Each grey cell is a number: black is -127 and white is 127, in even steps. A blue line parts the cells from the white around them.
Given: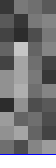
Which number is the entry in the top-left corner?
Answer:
-72
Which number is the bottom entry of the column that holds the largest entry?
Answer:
-50
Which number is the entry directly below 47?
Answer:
17
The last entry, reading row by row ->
28
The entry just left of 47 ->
17
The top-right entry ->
-38
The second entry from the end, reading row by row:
5
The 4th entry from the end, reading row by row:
-16
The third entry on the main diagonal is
-50
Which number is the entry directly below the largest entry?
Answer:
37
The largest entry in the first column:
28

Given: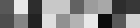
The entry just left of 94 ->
-93
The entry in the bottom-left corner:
-50
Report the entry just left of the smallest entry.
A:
104
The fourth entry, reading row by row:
72
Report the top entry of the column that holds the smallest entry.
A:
40

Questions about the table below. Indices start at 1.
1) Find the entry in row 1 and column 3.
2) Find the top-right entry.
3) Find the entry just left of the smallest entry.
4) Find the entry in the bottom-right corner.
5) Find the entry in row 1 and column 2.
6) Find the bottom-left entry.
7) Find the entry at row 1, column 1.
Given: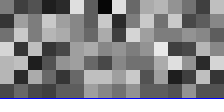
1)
-45
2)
63
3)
-34
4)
-45
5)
-64
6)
-55
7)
-2

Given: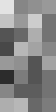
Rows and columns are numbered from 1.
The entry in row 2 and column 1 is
67
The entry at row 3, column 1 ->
-43
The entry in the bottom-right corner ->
-3
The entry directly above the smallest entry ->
25
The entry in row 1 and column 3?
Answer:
16
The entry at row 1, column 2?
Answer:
6
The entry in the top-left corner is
99
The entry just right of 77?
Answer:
-12
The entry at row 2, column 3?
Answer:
77
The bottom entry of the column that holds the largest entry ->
46

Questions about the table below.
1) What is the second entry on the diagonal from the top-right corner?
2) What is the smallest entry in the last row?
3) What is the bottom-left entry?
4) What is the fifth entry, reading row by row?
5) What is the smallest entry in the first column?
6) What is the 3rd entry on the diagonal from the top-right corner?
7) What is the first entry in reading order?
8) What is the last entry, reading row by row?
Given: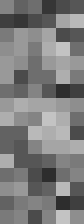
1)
37
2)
-52
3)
-5
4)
-52
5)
-64
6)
37
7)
4
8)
14

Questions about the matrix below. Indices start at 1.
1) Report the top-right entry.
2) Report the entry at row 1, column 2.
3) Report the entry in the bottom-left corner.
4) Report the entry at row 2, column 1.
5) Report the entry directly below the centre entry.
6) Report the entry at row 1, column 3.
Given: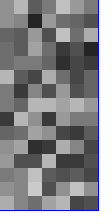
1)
-5
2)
54
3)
45
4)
16
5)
-69
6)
-35

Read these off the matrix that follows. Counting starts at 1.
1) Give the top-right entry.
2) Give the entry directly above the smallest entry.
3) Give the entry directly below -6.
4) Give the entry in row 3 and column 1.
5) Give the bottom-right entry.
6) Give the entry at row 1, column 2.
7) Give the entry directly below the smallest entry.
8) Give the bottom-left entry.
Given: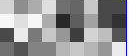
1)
-54
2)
-15
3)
3
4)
-54
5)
107
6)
14
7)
23
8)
-15
